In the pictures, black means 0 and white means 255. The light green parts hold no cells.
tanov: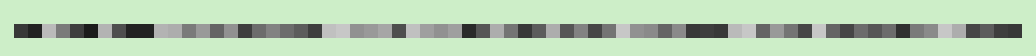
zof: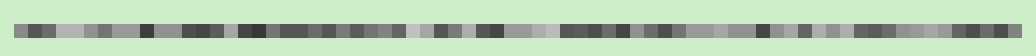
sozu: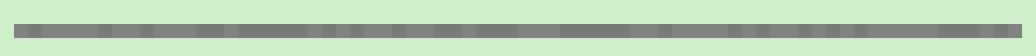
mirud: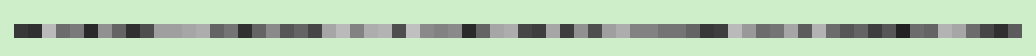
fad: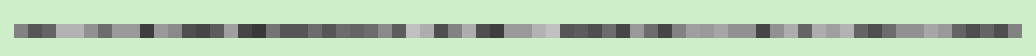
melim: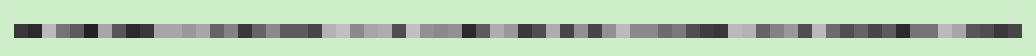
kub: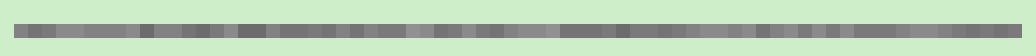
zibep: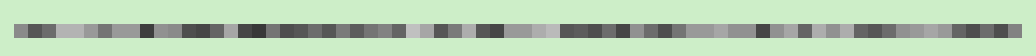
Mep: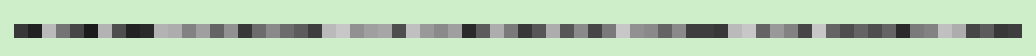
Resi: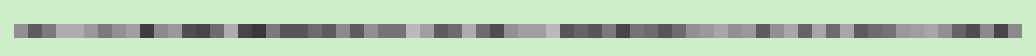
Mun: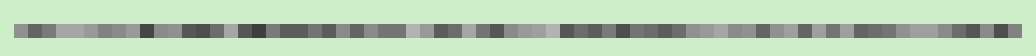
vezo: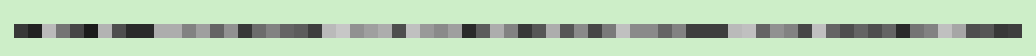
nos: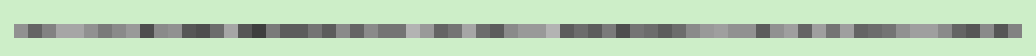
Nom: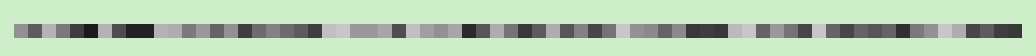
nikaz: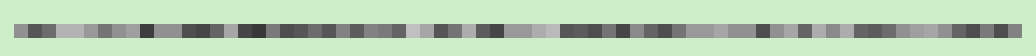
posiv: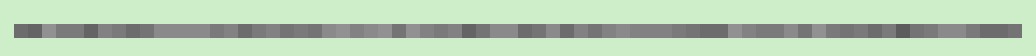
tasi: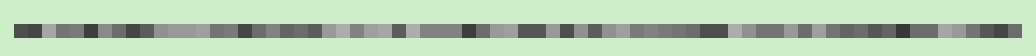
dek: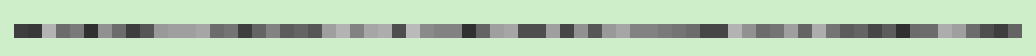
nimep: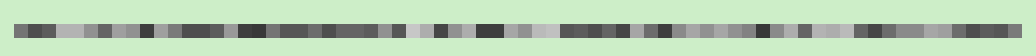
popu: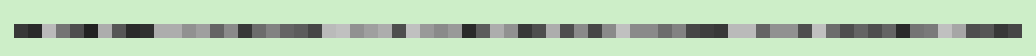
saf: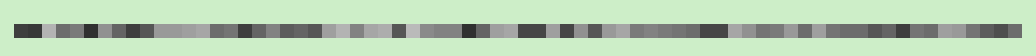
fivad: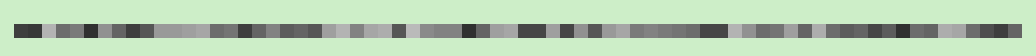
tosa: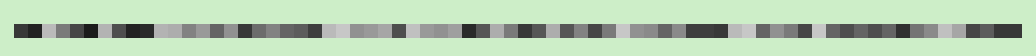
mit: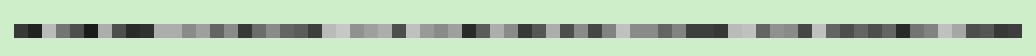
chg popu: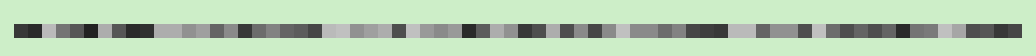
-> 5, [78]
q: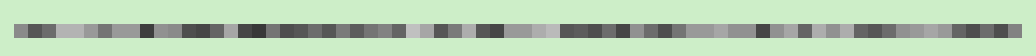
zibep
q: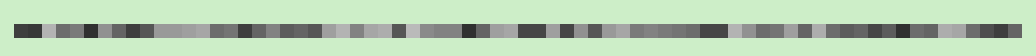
fivad
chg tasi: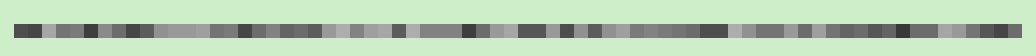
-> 36, [159]
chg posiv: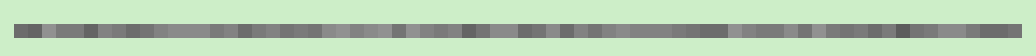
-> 11, [138]
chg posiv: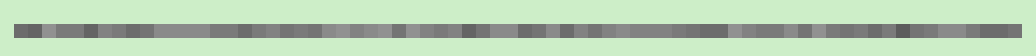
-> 16, [130]
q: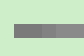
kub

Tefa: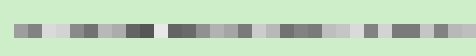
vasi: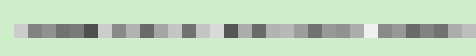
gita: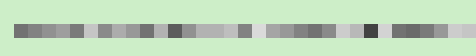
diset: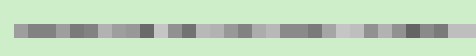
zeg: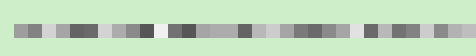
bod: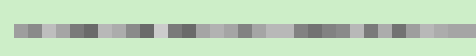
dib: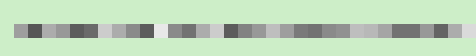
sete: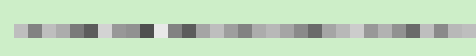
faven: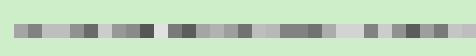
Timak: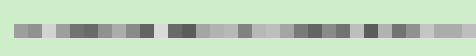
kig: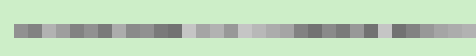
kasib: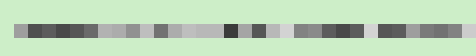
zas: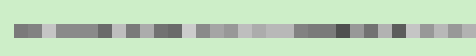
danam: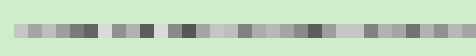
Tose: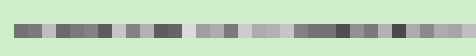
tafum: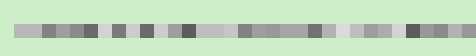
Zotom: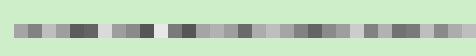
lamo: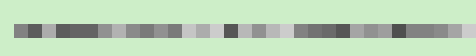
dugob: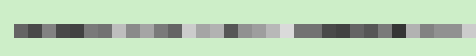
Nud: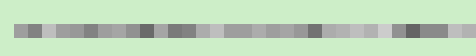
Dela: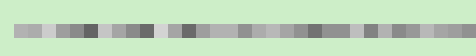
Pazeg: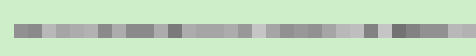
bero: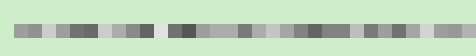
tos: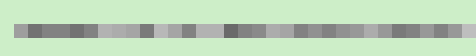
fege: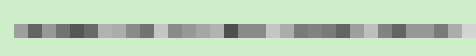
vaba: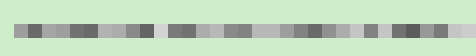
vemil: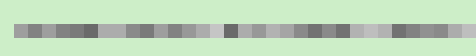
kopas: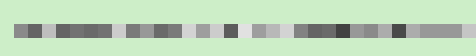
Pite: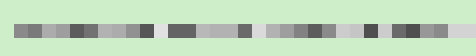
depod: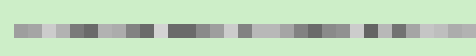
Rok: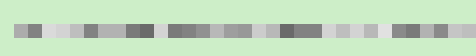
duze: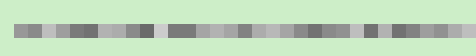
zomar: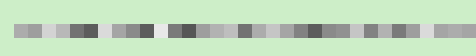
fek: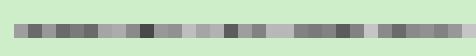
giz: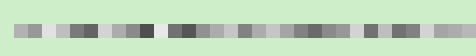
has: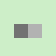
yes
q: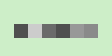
Pite

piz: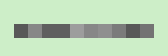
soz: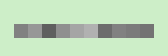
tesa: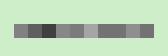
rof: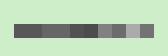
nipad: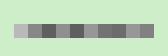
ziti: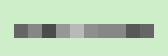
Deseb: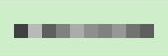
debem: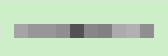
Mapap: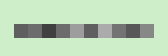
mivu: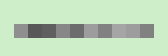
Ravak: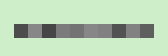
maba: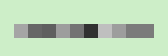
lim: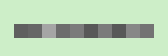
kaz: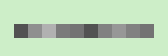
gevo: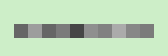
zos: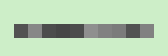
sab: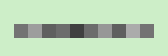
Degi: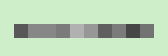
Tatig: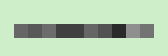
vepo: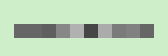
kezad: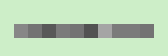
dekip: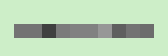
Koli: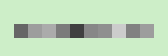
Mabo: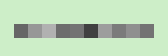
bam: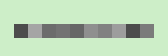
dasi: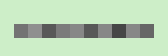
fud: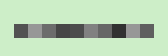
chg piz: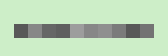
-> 3, [95]
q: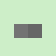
bam
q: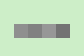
Deseb
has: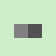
yes
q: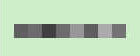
sab

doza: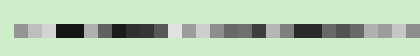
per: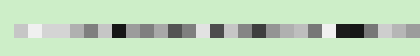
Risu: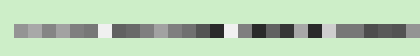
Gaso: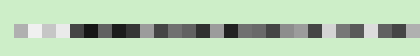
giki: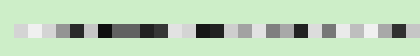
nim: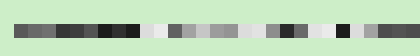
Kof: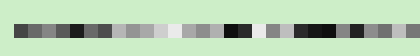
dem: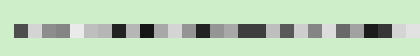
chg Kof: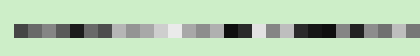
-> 18, [234]
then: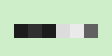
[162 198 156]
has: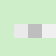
yes

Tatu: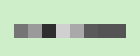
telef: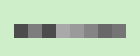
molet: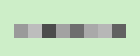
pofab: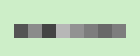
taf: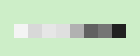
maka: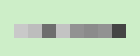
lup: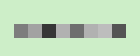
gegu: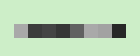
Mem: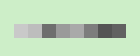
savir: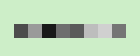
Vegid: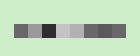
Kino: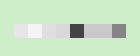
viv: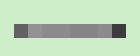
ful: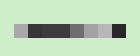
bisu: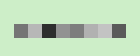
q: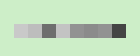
maka
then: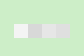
[177  97 117]
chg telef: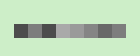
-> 8, [117]
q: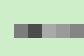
telef
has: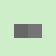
yes

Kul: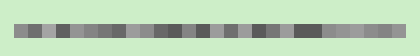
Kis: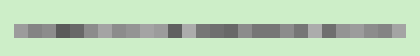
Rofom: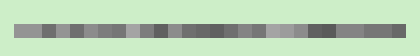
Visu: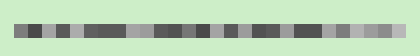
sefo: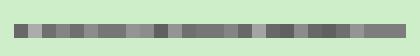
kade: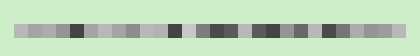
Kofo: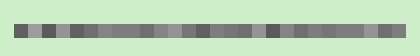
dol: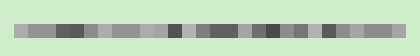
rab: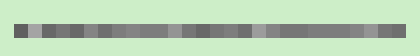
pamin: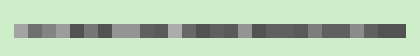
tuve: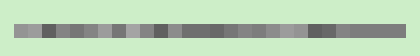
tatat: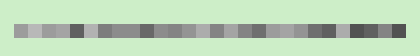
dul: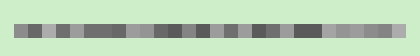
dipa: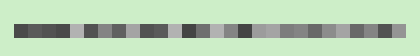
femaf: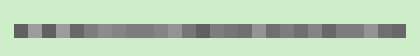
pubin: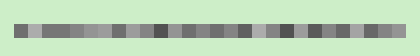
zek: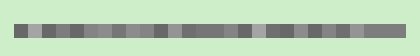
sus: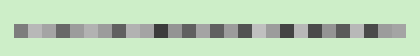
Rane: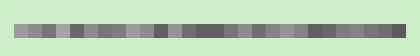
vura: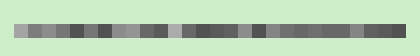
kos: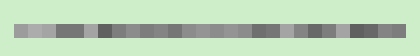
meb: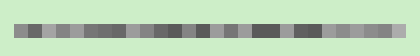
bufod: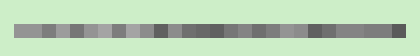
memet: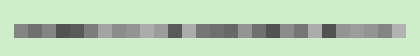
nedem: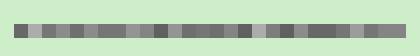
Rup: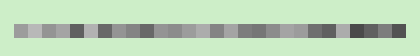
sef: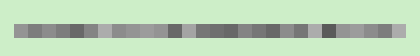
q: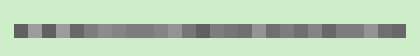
femaf
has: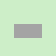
no
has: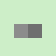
yes
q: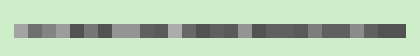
pamin
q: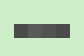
dipa
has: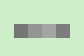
yes

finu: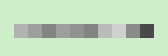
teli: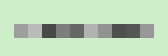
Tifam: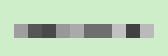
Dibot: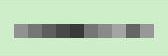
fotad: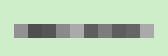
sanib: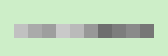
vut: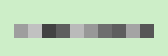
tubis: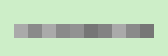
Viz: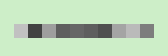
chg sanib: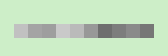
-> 2, [170]
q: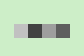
Viz
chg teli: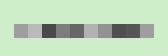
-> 10, [152]
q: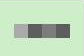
fotad
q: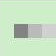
finu

